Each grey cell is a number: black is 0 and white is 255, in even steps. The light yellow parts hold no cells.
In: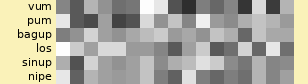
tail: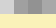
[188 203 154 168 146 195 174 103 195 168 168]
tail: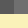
[211 103 231 111]
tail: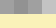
[139 174 188 224 203 139 118 180 133 139]
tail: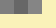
[ 53 217  59 180]
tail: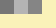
[139]
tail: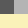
[146 111 118 253 231  82  46 126 103 133  53 217  59 180]

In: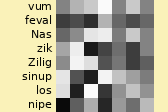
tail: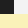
[194 159 124]
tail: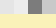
[131]
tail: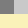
[131]
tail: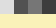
[95]
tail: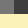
[95]
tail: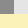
[237 124 201 131]

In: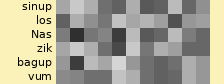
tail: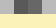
[124 103]
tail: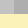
[111  97 103 174 151]
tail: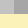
[180 159  81 151 159]
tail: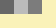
[103]

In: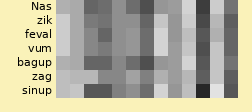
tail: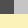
[101]
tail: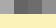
[109  79 150 156 211  61 204 115]
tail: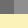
[109  79 150 156 211  61 204 115]
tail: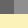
[150 109 211 150 190  87 176 101]
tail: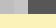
[128 143 109 211 150 190  39 226  87]
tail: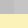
[ 87  87 128 143 109 211 150 190  39 226  87]
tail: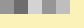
[ 87 176 101]

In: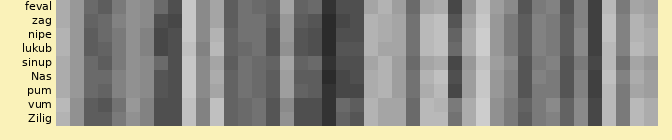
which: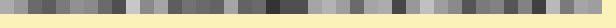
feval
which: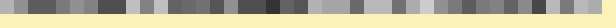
Zilig

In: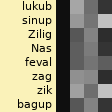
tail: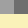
[193]
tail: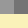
[193]
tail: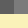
[52]
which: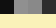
zag
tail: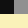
[137  45]

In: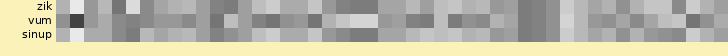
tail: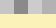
[159]
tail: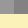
[124 124 165 165 184 159 190 197 178 184 152 159 124 130 145 204 184 165
 178 145 178 197 197 138 204 178 159]
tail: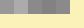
[152 152 138 159 117 190 159 130 117 145 152 117 178 197 212 212 152 159
 130 124 190 124 145 138 178 165 124 130 145 212 184 152 145 165 138 165
 190 197 117 145 171]
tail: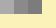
[184 165 178 184 159 130 145 159 190 204 171 171 197 152 138 124 124 165
 165 184 197 190 197 178 184 152 159 124 130 145 204 184 165 178 145 178
 152 145 138 204 178 159]

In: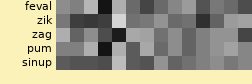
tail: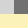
[120 147 106 113  48  99 155 162]
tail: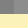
[120 134]
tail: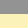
[69]
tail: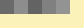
[162 134]
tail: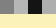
[106  69 106 134 155  83 120 106  77]

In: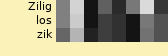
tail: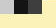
[ 49  20 120  82]
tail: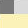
[55]

